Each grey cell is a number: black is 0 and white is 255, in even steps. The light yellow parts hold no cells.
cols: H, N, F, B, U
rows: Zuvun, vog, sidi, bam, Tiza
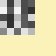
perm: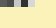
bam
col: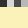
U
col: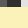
N
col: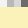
F

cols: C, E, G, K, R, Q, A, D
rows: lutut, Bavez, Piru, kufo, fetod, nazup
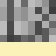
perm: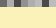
kufo
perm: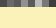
nazup

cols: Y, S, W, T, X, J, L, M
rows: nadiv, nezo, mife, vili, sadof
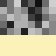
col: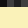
J
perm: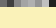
mife
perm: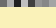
mife
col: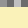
L
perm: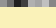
mife
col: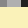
T

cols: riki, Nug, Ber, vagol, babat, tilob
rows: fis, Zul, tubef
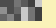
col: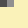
riki
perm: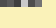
fis
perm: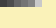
tubef
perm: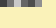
Zul
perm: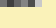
tubef
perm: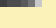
fis

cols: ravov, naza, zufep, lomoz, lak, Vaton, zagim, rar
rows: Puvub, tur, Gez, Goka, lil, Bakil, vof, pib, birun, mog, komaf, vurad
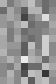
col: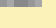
rar
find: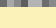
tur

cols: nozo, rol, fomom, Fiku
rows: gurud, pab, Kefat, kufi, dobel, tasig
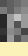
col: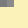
Fiku
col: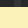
nozo

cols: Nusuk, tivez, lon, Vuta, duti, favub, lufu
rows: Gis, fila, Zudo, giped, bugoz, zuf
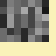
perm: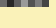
giped
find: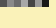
fila
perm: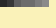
Gis
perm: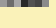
Zudo

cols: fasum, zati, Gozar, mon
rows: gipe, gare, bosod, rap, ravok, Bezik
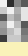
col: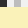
zati
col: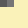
mon
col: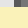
mon
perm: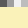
rap

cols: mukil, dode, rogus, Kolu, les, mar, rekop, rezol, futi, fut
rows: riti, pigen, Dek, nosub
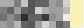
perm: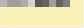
pigen
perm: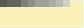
nosub

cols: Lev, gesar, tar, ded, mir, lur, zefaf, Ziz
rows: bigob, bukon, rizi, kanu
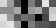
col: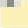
Lev
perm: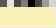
bigob
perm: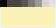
bigob
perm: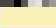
bigob
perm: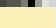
kanu
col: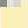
Lev
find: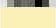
rizi

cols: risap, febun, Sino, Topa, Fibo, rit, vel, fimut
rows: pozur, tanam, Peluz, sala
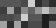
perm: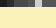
Peluz
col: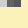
Fibo

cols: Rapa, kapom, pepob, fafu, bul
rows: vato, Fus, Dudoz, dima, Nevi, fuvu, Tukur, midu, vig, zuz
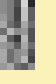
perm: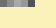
midu
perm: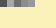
midu

